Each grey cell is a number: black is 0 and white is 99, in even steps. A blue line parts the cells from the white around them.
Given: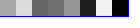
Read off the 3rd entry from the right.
12
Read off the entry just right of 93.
1
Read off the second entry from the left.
85

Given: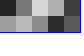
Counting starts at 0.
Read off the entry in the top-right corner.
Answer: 24
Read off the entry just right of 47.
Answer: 83
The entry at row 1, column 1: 72

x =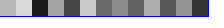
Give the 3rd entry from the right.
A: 34
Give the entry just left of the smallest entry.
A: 84
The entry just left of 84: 71
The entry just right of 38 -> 67

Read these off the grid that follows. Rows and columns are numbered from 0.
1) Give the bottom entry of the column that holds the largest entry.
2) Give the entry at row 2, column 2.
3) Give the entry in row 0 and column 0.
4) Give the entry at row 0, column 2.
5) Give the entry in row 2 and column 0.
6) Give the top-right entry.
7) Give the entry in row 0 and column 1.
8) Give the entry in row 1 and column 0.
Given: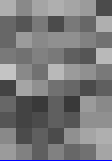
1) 60
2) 53
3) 68
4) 64
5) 40
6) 29
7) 53
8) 40

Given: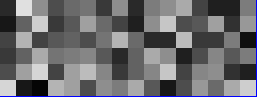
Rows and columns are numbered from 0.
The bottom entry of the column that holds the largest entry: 9
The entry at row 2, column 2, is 26
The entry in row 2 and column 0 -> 26
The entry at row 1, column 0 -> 9
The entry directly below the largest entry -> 38
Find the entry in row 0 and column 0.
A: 16
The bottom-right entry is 80
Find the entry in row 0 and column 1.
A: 87
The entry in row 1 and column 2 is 80
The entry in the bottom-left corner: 83
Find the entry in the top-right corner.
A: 48
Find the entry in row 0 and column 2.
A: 55
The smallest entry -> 2
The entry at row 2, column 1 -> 70

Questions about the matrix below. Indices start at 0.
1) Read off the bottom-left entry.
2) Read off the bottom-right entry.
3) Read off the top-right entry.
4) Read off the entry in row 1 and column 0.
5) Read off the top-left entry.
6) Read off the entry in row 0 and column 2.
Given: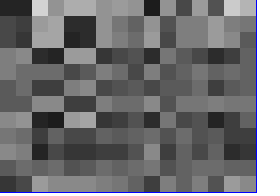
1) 21
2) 53
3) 70
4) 28
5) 14
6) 82

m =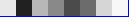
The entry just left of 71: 13
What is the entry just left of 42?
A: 29

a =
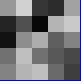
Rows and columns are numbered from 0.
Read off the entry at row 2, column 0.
7
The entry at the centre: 67
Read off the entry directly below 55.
74
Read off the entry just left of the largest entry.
59
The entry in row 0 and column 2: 21
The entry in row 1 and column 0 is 14
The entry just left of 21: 81

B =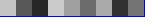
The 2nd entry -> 34
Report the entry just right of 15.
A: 79
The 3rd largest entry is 66

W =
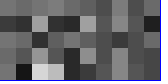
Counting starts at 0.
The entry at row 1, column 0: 23
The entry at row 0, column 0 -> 45
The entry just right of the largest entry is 73
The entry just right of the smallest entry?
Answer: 83
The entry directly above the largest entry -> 58
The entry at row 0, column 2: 45
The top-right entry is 41
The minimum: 8
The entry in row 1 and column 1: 19
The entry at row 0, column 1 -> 41
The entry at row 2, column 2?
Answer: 19

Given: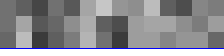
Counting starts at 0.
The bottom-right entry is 40
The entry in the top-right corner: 48
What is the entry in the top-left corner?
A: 44
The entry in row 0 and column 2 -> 27
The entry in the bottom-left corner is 40
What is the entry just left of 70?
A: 48
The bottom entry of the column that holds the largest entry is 44
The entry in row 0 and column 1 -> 37
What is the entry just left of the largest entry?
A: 64
